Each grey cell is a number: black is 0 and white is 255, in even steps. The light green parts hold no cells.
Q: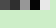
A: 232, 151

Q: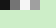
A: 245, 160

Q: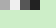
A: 239, 172

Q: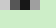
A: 202, 159

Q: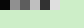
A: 223, 191

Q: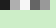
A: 246, 175

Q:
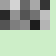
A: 211, 191

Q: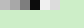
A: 240, 220

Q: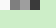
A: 249, 158

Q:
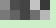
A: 195, 183
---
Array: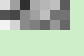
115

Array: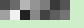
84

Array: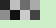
170

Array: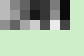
11

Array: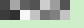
83

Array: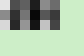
58
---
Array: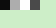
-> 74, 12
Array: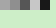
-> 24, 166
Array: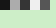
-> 86, 21
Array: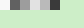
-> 58, 248
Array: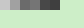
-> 63, 200
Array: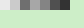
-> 51, 234
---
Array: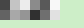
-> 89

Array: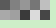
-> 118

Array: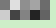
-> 164

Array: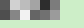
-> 45

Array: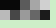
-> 166

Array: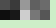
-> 96

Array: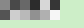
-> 215

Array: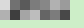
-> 177
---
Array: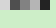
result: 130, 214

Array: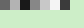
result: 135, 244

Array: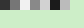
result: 137, 241

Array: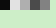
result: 175, 226

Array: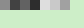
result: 45, 222

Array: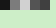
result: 209, 209

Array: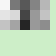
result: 69, 246
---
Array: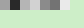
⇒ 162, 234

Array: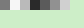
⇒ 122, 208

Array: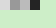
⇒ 218, 36

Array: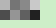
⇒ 181, 33

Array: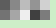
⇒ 93, 124

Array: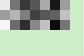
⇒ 234, 117
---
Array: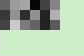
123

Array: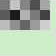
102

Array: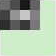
56

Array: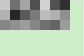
156

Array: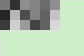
154

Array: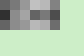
152

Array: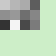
73
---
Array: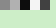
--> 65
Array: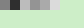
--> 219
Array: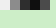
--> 75
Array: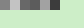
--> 60
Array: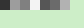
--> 178
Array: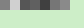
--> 138
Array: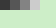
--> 204
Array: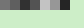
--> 37
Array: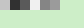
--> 155
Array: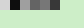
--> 56
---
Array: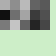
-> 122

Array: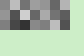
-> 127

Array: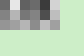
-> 149

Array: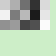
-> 145

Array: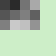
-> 127

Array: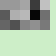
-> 101

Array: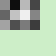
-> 163
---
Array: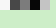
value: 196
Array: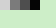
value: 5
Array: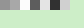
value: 208
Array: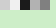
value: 128
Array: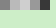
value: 56
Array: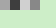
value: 136
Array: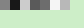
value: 184
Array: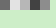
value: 141
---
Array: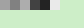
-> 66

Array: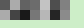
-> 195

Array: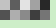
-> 227

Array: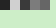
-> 58

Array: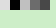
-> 192

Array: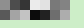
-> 226

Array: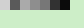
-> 119

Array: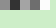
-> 164

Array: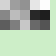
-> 146

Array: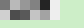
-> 130
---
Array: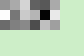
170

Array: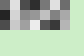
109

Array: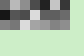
55

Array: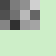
208

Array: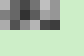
150

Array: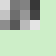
55

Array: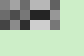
97

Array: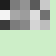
201
